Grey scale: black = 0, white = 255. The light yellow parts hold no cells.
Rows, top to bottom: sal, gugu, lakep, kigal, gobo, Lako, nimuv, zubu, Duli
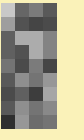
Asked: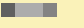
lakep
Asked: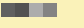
kigal

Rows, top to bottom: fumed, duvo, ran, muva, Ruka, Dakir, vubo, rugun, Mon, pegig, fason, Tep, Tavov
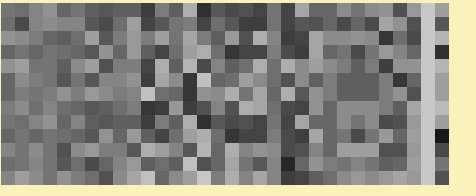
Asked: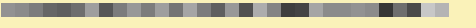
ran
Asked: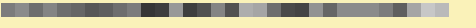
rugun
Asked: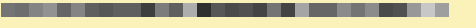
Mon
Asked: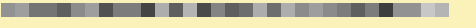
Ruka
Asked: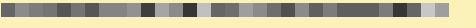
Dakir

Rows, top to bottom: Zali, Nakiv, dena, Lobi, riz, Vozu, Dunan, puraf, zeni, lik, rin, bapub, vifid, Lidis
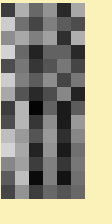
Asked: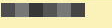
riz
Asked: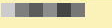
Vozu
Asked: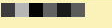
puraf
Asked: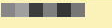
bapub
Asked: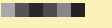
Dunan

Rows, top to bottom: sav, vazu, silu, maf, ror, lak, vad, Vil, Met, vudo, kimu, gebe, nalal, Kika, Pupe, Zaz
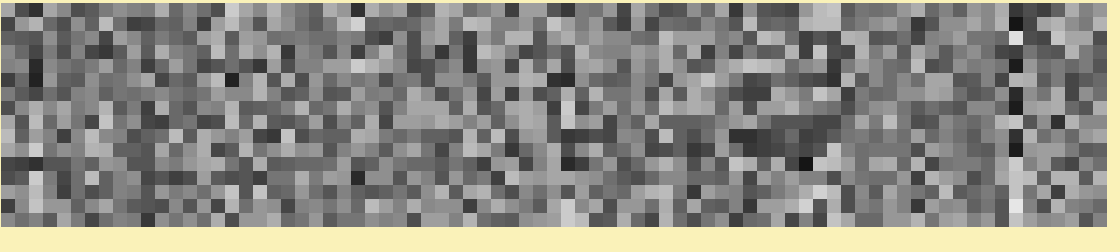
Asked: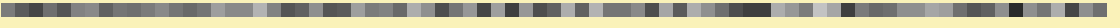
vad
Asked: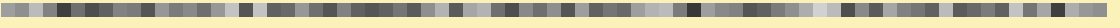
Kika

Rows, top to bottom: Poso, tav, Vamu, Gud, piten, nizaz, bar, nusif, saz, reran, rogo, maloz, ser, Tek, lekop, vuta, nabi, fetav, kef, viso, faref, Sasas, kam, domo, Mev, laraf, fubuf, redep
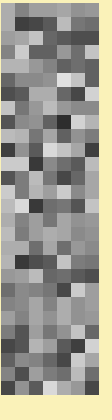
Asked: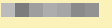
nabi
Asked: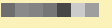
faref
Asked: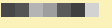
Mev
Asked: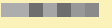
fetav

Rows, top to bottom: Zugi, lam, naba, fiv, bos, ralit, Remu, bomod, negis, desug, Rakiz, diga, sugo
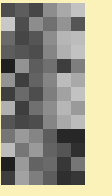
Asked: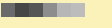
naba
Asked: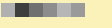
bomod

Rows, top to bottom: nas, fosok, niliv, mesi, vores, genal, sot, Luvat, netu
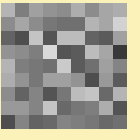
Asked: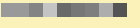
Luvat
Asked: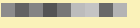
sot
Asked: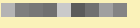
vores
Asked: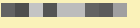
niliv
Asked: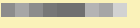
fosok
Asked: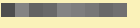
netu

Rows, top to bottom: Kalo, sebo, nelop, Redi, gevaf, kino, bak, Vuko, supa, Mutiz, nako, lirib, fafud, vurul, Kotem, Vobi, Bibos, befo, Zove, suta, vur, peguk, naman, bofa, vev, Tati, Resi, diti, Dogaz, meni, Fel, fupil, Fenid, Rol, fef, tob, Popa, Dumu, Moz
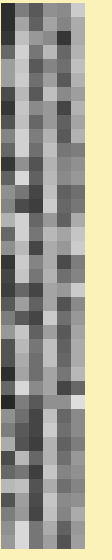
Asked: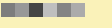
Popa
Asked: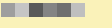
gevaf
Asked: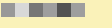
Moz

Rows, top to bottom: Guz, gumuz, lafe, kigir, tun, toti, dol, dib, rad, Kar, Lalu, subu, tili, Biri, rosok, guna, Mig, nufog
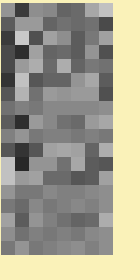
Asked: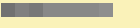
dib
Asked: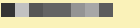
toti
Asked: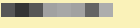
Lalu
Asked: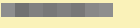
Mig
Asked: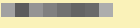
guna
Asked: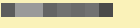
gumuz

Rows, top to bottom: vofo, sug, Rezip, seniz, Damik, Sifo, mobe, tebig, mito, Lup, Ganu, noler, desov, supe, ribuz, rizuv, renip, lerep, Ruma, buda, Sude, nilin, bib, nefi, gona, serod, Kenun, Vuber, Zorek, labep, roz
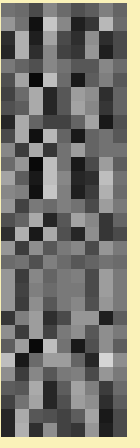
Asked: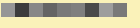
buda
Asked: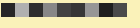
seniz
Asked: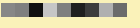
supe

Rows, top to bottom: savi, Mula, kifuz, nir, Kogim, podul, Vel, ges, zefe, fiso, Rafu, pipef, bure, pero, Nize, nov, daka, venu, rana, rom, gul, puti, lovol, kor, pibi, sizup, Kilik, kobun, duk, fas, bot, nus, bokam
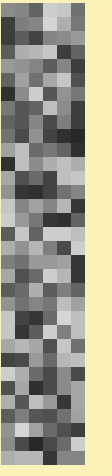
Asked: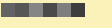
zefe
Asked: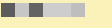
daka
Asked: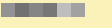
puti
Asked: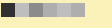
pipef
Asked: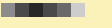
nus

